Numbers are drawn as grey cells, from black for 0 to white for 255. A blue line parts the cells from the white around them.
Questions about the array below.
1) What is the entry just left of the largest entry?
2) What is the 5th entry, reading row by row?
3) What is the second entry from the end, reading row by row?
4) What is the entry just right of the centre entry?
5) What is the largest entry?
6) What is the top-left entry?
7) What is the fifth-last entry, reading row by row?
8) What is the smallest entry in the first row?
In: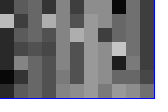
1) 141
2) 132
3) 141
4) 153
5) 197
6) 41
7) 153
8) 8

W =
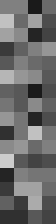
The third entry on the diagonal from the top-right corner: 138
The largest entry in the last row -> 88
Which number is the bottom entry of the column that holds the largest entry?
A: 48
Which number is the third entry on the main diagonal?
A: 36
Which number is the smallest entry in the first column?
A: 36
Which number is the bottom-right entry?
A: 67
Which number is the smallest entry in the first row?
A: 26
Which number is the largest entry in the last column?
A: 150
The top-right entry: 106
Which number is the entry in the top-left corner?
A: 128
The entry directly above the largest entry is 138
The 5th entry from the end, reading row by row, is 77

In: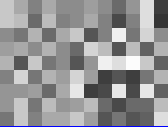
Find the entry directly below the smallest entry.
140
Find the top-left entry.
200
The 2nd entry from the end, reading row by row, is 97
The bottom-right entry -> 222
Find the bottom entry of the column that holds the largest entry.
85
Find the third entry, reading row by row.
129
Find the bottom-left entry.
118
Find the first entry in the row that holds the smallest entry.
200
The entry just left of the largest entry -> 222
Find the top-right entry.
62
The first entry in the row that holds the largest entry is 179
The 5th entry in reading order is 140
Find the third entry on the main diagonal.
179
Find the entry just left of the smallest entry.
222
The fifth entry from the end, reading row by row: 85
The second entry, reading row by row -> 169

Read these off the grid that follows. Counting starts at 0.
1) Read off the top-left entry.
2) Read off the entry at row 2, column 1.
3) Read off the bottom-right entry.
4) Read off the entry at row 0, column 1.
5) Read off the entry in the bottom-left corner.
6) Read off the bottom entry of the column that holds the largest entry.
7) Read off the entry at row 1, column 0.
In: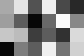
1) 169
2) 188
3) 209
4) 228
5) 7
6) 115
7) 158

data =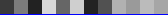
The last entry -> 166
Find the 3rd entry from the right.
154
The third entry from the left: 34
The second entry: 124

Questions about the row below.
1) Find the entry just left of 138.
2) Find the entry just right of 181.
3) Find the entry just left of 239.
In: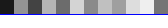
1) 212
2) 108
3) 221

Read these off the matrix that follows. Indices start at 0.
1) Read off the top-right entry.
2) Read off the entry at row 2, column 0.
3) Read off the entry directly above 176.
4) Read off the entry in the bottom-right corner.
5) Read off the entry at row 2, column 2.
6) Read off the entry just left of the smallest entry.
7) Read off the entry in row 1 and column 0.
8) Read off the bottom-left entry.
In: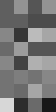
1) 147
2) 135
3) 85
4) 24
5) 187
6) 106
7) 95
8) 215

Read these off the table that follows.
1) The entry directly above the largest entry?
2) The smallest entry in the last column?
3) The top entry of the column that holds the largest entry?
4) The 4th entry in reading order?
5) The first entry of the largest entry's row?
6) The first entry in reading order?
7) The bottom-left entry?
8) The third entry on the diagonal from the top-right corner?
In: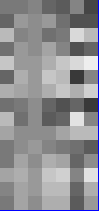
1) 101
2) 57
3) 69
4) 101
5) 198
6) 121
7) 121
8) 121
